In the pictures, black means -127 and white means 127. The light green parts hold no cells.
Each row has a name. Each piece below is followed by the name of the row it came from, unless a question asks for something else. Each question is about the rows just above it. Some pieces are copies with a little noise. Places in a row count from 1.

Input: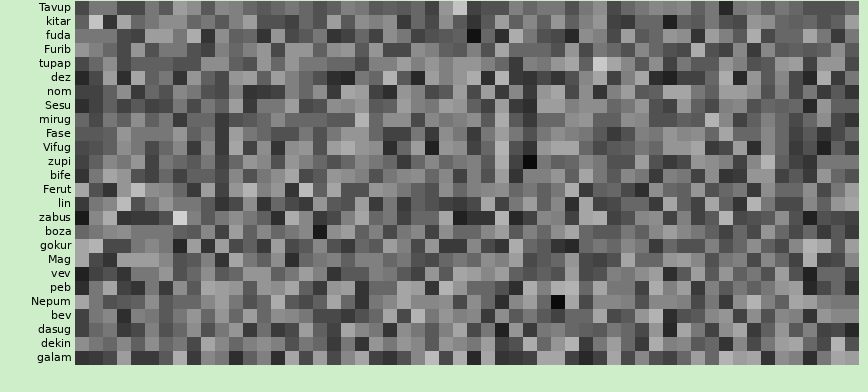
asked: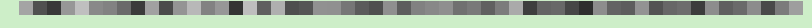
Ferut
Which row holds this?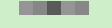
dekin
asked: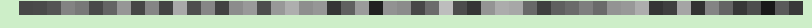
Vifug
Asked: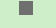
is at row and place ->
dasug, 14

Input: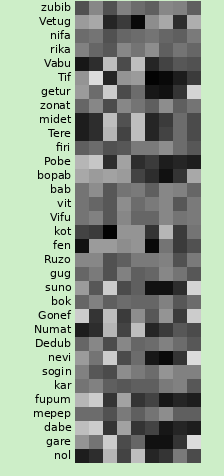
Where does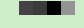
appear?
kot
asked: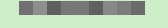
bab
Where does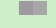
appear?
Vetug
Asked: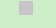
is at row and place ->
Pobe, 2
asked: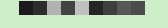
Numat

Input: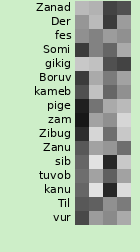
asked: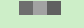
tuvob
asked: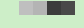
Zanad
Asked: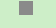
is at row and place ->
vur, 3
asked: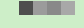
vur
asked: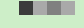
Boruv
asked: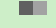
tuvob
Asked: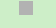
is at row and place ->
Zanad, 2

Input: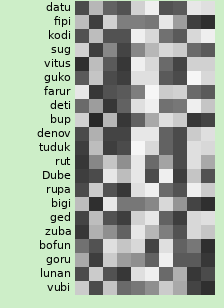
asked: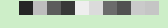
vitus
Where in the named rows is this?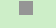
bigi, 8

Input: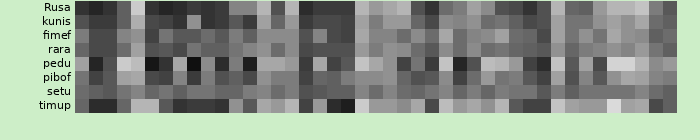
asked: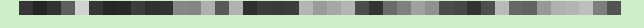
Rusa
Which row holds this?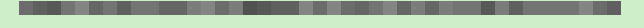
setu
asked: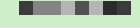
Rusa
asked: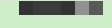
timup
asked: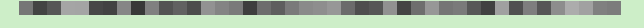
pibof
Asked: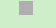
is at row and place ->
kunis, 5

